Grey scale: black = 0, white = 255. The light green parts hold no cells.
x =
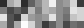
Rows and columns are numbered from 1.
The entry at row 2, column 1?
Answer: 124
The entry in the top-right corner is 59
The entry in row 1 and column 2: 169
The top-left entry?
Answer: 45
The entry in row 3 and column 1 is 227
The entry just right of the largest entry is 212
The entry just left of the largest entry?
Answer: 169
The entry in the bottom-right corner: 98
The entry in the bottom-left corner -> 169

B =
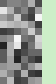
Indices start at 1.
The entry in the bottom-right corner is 160
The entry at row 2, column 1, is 229
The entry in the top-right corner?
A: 75
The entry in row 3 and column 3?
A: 202
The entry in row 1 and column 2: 132
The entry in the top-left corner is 103
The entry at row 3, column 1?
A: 160
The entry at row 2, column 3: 103
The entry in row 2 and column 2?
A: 175
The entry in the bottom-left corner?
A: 117
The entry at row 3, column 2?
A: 132
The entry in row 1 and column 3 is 132

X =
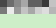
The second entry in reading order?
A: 109
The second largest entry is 221
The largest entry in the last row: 234
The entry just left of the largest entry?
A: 121
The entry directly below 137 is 152

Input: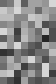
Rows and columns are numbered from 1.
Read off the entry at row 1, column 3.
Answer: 201
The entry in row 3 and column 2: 188
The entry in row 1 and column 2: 123
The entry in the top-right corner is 214
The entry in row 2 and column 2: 176
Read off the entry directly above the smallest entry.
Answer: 188
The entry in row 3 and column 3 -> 135
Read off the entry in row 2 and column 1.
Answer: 201
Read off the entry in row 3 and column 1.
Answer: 188
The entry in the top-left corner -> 109
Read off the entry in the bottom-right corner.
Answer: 109
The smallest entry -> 37
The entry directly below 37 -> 176

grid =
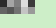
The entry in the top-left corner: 43
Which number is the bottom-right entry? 153

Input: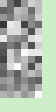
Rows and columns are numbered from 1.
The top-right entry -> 191
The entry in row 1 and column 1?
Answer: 191
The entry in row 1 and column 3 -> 68
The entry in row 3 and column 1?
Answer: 151
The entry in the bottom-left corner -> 177
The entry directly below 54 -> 151
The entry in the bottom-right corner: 249
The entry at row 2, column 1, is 97
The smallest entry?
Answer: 54
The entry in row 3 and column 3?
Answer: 177
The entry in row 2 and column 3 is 191
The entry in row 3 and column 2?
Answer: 124

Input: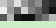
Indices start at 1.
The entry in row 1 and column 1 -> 198
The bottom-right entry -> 182
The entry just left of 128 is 211
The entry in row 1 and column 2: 167
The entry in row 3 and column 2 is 182

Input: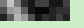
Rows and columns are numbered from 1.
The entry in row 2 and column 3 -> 168
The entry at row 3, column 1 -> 34
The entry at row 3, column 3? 181
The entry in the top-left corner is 123
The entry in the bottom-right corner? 34
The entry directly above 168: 123

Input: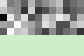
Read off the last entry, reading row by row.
52
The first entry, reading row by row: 222
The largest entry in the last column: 206
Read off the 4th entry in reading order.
94
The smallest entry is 10
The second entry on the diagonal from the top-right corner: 94
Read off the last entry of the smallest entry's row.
181
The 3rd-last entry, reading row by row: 109
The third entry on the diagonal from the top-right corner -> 206
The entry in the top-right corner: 125
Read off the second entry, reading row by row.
125
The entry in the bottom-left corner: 94

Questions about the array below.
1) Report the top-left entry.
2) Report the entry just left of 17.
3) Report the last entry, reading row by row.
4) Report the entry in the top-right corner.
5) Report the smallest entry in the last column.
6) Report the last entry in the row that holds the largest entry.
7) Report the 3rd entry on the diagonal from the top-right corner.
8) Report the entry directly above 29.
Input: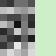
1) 70
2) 151
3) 217
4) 82
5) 29
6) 203
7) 70
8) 165

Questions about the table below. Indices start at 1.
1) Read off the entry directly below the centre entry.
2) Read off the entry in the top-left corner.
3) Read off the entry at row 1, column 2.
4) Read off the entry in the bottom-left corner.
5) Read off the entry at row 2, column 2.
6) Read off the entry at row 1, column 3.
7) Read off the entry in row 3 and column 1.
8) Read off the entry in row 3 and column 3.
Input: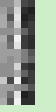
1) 158
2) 143
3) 143
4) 170
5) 127
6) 185
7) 170
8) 226
